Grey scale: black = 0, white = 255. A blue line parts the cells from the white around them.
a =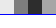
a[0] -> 234
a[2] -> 45
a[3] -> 166

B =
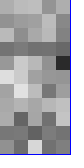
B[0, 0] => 174
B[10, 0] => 145
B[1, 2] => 160
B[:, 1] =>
[187, 156, 142, 123, 202, 203, 225, 180, 101, 121, 109]
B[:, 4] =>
[174, 136, 130, 104, 42, 149, 158, 192, 196, 115, 127]
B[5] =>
[222, 203, 161, 151, 149]
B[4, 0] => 152
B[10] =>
[145, 109, 215, 113, 127]
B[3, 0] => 115
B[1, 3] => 188
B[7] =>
[169, 180, 167, 183, 192]
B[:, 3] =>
[148, 188, 185, 114, 145, 151, 119, 183, 113, 124, 113]
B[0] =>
[174, 187, 190, 148, 174]
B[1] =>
[146, 156, 160, 188, 136]
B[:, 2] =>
[190, 160, 169, 113, 184, 161, 188, 167, 166, 98, 215]

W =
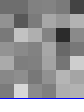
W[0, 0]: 110
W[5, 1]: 142
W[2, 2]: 175
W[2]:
[121, 194, 175, 131, 43, 138]
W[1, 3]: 167
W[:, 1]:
[110, 88, 194, 138, 126, 142, 215]
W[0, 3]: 131
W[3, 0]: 147
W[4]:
[170, 126, 128, 163, 117, 206]
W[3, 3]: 167

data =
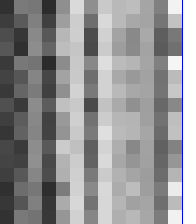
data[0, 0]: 49
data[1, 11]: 117
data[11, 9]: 149
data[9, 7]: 223
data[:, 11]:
[128, 117, 94, 91, 128, 114, 116, 104, 114, 107, 97, 102, 108, 123, 111, 124]
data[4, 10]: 165
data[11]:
[68, 65, 144, 73, 179, 204, 99, 217, 167, 149, 161, 102, 150]
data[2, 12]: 120
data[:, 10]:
[165, 164, 169, 163, 165, 162, 164, 159, 160, 166, 162, 161, 157, 158, 165, 167]
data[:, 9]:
[189, 168, 137, 138, 181, 153, 168, 144, 180, 181, 136, 149, 165, 189, 161, 184]
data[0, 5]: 218
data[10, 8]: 174
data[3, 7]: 203
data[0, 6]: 143
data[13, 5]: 209
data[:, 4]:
[143, 158, 183, 189, 140, 163, 144, 192, 153, 148, 203, 179, 176, 124, 171, 150]
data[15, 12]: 241
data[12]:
[63, 88, 134, 77, 176, 207, 122, 203, 178, 165, 157, 108, 181]
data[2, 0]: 77
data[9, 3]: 67
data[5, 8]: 169
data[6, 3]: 64
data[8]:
[63, 92, 136, 66, 153, 207, 114, 204, 182, 180, 160, 114, 190]
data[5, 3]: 70
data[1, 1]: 90
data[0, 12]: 242
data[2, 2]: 137
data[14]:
[55, 85, 128, 54, 171, 215, 115, 215, 181, 161, 165, 111, 187]
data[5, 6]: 110
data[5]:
[67, 86, 133, 70, 163, 201, 110, 210, 169, 153, 162, 114, 187]
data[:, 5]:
[218, 205, 206, 197, 200, 201, 210, 201, 207, 201, 192, 204, 207, 209, 215, 209]

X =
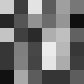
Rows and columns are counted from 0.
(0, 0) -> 206
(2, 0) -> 196
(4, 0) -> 54
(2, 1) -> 64
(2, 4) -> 191
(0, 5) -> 119
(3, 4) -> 184
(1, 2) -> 146
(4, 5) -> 61
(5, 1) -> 168
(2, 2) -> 42
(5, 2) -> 92

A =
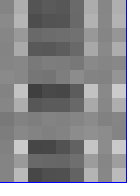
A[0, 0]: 132
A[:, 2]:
[84, 77, 105, 89, 121, 118, 63, 87, 126, 131, 70, 105, 71]
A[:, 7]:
[134, 135, 133, 137, 133, 130, 137, 135, 129, 140, 140, 134, 135]
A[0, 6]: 172
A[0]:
[132, 173, 84, 90, 87, 106, 172, 134, 175]
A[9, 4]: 131
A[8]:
[121, 130, 126, 131, 129, 133, 139, 129, 133]
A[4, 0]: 133
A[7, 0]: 134
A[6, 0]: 131
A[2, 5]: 113
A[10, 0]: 129
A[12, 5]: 99
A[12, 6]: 180
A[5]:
[138, 135, 118, 116, 126, 140, 131, 130, 149]
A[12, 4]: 80
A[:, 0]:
[132, 138, 134, 132, 133, 138, 131, 134, 121, 125, 129, 132, 132]
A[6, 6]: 194
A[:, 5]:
[106, 105, 113, 105, 120, 140, 92, 104, 133, 140, 98, 111, 99]
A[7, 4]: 91
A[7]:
[134, 174, 87, 91, 91, 104, 169, 135, 174]
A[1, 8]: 179

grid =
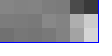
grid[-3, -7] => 133
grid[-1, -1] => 213
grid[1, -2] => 174
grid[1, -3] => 131
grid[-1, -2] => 163
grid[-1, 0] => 113

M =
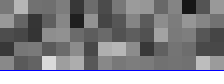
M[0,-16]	120
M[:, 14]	[84, 133, 86, 73, 189]
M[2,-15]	71
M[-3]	[77, 71, 52, 142, 145, 107, 93, 106, 82, 94, 81, 163, 122, 126, 86, 69]
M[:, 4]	[125, 135, 145, 107, 158]
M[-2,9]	140
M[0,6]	108
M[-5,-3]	22
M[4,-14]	99
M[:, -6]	[151, 91, 81, 56, 123]
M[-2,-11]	140
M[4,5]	173
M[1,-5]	141
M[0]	[120, 182, 113, 111, 125, 55, 108, 75, 120, 155, 151, 104, 132, 22, 84, 153]
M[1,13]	150
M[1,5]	31
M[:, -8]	[120, 86, 82, 182, 120]
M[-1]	[137, 90, 99, 218, 158, 173, 88, 136, 120, 125, 123, 113, 115, 113, 189, 155]

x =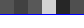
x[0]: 84
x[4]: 38
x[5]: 79

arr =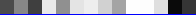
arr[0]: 75
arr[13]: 53
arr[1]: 135
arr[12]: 10
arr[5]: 228

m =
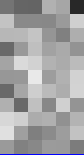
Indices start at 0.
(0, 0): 116
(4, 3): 178
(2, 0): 183
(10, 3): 155
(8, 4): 145
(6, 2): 206
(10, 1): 129
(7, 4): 208
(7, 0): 176
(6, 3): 186
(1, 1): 137
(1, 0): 195
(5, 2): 233
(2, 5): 174
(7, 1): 105
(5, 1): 152
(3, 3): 162
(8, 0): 215
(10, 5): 124
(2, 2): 196
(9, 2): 127
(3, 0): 105
